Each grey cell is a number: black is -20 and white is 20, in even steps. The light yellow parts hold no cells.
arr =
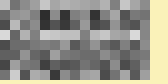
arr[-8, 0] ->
10
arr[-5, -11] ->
12
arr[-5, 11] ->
6
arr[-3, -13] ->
3
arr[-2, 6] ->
-7
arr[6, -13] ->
-1
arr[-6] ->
[-8, 9, -2, 2, -12, -7, -11, -5, 4, -9, -7, 3, -5, -7, 1]
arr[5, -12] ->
-4
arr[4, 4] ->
0
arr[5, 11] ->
-1
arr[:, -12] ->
[5, 0, 2, 0, -1, -4, -2, 7]
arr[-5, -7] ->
0
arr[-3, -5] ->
2
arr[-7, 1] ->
3
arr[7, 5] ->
-11
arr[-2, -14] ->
5
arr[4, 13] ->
-6
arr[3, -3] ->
5
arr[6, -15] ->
-9
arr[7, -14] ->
12
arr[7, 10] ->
-8
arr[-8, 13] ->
6
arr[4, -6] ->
3
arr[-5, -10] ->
11
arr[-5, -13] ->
8
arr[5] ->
[-5, -5, 3, -4, -6, 5, -1, -2, -3, -3, 2, -1, -5, -2, -1]
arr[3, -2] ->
14
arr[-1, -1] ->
5
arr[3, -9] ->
10
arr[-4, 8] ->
-2
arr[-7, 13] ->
-1
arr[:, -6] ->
[5, -12, -9, 9, 3, -3, -4, 6]

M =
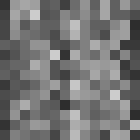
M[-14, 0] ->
-12
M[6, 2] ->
-4
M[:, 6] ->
[-10, 1, 2, 0, -8, -12, -2, -10, -4, -3, -13, 2, -3, -1]
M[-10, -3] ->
5
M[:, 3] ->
[5, 12, -2, -3, 3, -2, 7, 1, -4, 0, 0, -2, 4, -4]
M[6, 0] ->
-6
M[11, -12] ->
-7
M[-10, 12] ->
-11
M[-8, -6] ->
4
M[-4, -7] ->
-4
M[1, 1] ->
6
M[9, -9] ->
-9
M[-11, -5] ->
-4
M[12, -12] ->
-1
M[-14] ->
[-12, 4, 6, 5, -6, -5, -10, -3, 3, -5, 6, -5, 4, -3]
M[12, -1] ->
9
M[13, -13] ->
0
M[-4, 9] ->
-4
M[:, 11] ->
[-5, -5, 1, 4, 5, -8, 5, 7, -3, 12, 0, -1, 2, 6]
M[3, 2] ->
-2
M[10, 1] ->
1
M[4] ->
[-5, -6, -3, 3, 3, -7, -8, -3, 0, 7, 2, 5, -11, -11]
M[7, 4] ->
3
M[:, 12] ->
[4, -5, 5, 5, -11, 1, -11, -9, 2, -6, 6, 4, -6, 5]
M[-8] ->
[-6, -4, -4, 7, 3, -7, -2, -1, 4, 5, 4, 5, -11, -7]
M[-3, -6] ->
-1
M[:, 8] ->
[3, 2, 0, 0, 0, 0, 4, -1, 3, 4, -1, -1, 5, 1]
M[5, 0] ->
-10
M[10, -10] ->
-5

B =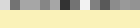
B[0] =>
14
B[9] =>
0
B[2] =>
6

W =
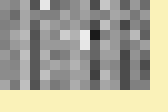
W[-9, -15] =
3
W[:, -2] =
[4, -1, 1, 9, 1, 3, 1, 2, 0]
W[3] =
[1, 6, 9, -7, 5, 1, 12, 8, 17, -16, 0, 4, 0, 9, -5]
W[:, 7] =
[2, 2, 5, 8, 5, 6, 8, 5, 7]
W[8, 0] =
6
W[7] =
[2, 2, 8, -6, 10, 2, 2, 5, 5, -10, 9, 2, -8, 2, -5]
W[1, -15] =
1
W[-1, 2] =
10
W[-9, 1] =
1
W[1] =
[1, -3, 6, 1, 0, 0, 6, 2, 5, 1, 0, 6, 4, -1, 4]
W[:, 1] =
[1, -3, 1, 6, 4, 0, 1, 2, -1]
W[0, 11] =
5
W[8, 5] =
-1
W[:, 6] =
[-1, 6, 2, 12, 4, 0, 4, 2, 1]
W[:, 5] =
[-4, 0, 4, 1, 4, -2, 6, 2, -1]
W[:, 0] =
[3, 1, 0, 1, 0, 4, 2, 2, 6]
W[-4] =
[4, 0, 10, -6, 8, -2, 0, 6, 2, -4, 5, 5, -9, 3, -3]
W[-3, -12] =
-6
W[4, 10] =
8
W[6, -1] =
-8
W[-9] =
[3, 1, 7, -7, 16, -4, -1, 2, 6, -8, 11, 5, -5, 4, -3]

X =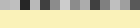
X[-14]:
9
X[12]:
5
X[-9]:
2
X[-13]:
10
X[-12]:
-14
